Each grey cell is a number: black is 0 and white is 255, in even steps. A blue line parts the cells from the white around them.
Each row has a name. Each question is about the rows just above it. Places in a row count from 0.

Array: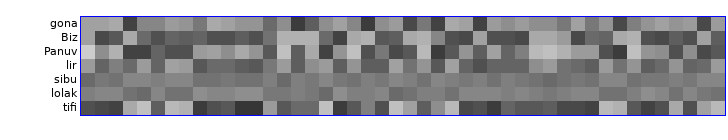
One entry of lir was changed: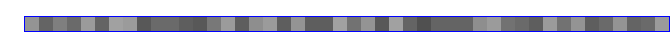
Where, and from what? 0, [155]
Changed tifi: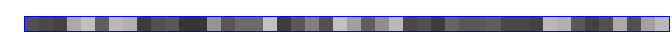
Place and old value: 13, [155]
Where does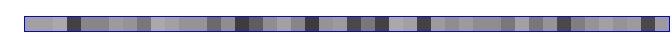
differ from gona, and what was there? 21, [142]

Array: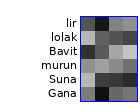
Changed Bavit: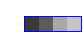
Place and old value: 0, [50]
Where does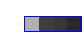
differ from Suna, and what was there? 0, [182]
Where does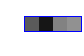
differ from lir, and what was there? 0, [84]
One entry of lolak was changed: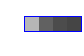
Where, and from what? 2, [84]
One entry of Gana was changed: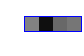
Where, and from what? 0, [124]
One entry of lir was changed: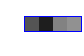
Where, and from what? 1, [22]

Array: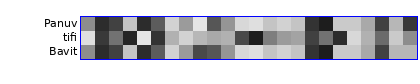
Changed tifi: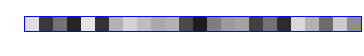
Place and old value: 8, [183]
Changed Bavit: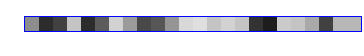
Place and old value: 19, [202]
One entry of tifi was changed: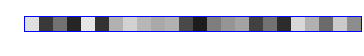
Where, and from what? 14, [155]

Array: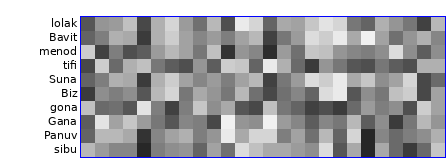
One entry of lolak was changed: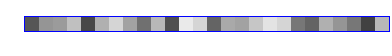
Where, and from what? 7, [155]
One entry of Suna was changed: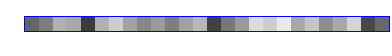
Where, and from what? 22, [162]
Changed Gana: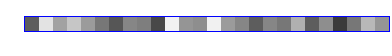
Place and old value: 19, [184]
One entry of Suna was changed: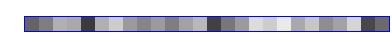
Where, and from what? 7, [162]

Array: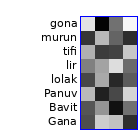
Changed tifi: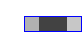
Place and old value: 1, [60]
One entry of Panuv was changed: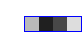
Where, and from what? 3, [213]
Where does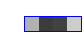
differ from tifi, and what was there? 3, [199]
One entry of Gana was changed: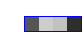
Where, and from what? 0, [78]
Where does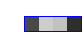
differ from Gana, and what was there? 0, [78]
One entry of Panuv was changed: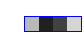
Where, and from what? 2, [72]

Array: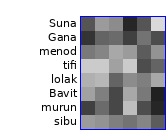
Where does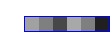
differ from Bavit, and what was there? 4, [121]
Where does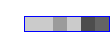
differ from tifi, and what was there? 2, [161]
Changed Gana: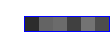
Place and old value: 0, [52]
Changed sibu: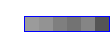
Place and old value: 5, [92]
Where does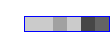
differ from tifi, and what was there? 4, [77]
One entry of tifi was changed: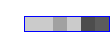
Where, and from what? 5, [100]
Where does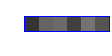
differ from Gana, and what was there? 5, [77]

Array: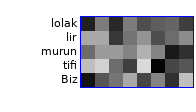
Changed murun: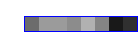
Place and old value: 3, [132]
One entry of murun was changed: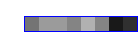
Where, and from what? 0, [108]
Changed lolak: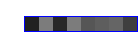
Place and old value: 4, [78]

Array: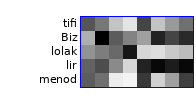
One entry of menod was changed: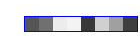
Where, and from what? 0, [92]
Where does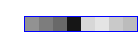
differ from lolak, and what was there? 5, [221]
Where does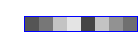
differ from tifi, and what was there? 6, [153]
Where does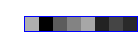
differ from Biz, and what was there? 4, [160]
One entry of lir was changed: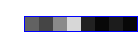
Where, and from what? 1, [77]
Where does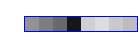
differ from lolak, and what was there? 4, [215]
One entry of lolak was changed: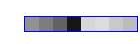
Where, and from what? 2, [105]

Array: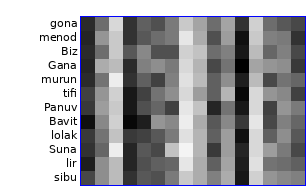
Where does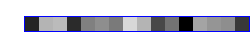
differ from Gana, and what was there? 1, [172]
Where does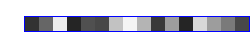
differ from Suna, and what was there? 4, [88]
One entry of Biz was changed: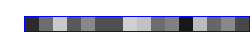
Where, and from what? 14, [128]

